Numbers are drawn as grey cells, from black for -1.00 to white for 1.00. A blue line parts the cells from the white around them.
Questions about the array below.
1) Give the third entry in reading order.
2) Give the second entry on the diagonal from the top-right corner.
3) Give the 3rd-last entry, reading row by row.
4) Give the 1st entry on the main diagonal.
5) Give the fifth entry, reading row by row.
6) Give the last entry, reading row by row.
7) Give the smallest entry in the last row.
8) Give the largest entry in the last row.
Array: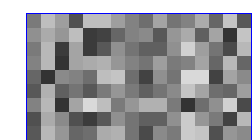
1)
0.24
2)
-0.60
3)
-0.37
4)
-0.04
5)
0.49
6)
0.08
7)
-0.42
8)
0.59

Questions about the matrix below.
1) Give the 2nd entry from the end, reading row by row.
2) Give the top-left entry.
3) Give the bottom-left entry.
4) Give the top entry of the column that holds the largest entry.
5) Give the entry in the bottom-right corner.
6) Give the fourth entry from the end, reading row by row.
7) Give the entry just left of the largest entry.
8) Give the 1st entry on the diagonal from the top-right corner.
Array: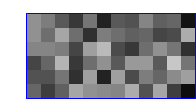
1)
-0.51
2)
0.14
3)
-0.20
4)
-0.20
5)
-0.90
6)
-0.36
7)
-0.30
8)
-0.85

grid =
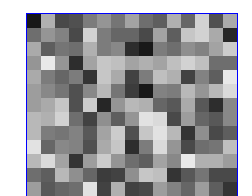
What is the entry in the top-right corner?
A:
0.33
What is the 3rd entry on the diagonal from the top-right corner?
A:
0.02
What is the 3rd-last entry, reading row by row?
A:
0.23
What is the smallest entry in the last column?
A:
-0.70
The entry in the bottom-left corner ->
0.23
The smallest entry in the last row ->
-0.59
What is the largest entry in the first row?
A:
0.65
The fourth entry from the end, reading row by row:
-0.20
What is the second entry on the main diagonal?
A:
0.17
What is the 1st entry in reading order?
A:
-0.81
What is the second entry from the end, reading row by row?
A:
-0.26
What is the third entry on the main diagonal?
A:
-0.08
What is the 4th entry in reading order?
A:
-0.37
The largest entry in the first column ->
0.77
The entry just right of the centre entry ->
0.38
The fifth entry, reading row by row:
-0.03
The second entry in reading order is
0.38
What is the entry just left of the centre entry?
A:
0.17

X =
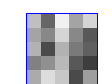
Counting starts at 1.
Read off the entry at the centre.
0.40
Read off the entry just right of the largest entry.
0.29
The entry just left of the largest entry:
-0.20
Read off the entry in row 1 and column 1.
0.50
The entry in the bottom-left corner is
0.34
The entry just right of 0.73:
0.56
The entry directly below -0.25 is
-0.52

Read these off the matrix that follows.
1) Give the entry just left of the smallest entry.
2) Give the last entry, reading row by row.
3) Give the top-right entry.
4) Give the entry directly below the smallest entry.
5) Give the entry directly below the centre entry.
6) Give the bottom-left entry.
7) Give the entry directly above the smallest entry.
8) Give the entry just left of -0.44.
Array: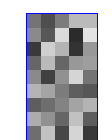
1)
0.72
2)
-0.55
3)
0.46
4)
-0.60
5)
-0.03
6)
-0.14
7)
0.46
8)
0.51

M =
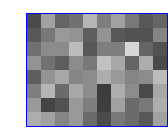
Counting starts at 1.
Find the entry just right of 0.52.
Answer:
0.31
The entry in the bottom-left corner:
0.36
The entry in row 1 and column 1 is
-0.42
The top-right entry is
-0.21
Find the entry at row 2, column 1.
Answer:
-0.31
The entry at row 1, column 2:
0.26
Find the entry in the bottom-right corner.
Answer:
0.26
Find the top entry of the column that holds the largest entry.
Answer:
-0.06
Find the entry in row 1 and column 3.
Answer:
-0.21
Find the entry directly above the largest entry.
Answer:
-0.36
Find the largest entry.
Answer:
0.68
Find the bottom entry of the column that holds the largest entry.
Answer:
-0.16
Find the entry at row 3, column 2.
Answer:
0.09
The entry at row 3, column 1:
-0.11

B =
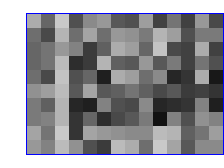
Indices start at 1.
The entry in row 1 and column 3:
0.58
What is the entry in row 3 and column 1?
-0.20
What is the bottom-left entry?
0.19
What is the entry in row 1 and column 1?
0.35
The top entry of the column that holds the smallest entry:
-0.49
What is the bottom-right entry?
0.08
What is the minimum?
-0.86
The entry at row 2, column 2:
-0.43
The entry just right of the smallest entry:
0.02
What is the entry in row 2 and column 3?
0.41
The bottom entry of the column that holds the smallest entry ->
0.58
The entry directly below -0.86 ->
0.47
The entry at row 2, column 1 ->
-0.14

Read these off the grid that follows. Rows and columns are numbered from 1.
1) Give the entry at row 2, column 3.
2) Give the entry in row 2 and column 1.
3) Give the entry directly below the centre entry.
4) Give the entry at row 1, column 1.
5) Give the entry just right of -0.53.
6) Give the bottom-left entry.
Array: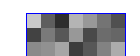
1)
-0.32
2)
-0.48
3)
-0.53
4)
0.58
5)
-0.32
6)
0.08
